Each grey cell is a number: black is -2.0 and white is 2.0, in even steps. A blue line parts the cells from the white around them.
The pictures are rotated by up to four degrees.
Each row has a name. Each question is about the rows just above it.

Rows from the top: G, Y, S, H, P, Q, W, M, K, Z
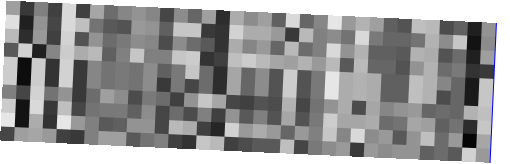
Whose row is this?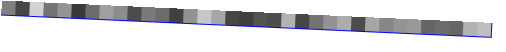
W
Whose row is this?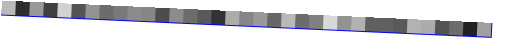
S
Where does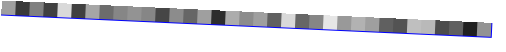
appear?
G

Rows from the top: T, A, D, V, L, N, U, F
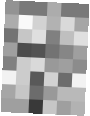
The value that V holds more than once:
[0.5]
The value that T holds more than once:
[-0.1]
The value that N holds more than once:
[1.8]
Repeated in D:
[1.5]
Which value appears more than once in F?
[0.5]
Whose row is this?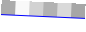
A

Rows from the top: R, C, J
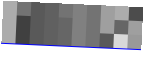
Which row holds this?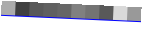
J
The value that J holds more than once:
[-0.6]
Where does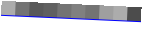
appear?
R

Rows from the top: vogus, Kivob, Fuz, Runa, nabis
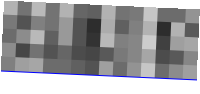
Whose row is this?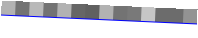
vogus
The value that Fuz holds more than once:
[0.9]
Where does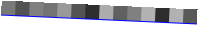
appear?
Kivob
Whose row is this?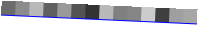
Fuz
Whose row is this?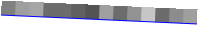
nabis
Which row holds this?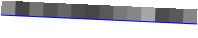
Runa

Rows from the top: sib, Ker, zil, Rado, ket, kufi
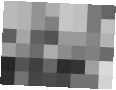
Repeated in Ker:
[1.0]
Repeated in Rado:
[-0.3]

